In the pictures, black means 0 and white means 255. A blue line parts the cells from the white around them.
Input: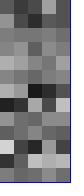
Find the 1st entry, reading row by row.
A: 89
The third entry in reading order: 74
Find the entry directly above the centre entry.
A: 103
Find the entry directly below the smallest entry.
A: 168
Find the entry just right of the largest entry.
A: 67
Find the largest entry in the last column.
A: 191
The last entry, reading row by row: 110
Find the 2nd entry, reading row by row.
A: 59
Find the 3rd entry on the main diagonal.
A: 118
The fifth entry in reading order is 82
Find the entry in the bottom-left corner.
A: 125
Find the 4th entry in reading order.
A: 160
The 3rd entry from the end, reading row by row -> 110
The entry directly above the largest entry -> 95
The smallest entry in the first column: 33
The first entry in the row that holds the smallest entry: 175
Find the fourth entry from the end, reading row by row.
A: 103
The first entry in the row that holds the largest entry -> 211
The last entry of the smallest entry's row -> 82

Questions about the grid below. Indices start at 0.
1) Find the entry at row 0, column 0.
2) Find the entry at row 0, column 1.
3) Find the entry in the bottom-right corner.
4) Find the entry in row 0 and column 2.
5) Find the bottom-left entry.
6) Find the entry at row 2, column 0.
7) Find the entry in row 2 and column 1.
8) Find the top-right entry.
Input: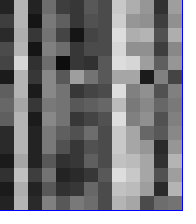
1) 35
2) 180
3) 115
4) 35
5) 35
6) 42
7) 174
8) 158

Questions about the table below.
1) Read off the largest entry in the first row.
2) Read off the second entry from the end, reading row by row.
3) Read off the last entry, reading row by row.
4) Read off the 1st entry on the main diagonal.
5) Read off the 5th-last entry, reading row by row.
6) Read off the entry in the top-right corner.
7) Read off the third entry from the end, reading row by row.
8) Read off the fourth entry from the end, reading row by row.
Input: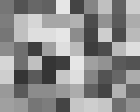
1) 230
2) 111
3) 146
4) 118
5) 198
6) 206
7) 198
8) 206

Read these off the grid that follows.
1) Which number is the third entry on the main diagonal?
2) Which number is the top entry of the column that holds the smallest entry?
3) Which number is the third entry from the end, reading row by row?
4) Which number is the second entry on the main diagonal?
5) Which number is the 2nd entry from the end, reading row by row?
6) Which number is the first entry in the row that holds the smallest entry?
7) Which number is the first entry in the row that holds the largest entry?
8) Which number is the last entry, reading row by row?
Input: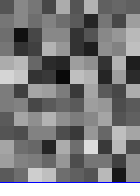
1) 71
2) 172
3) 185
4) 136
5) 24
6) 213
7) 165
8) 143
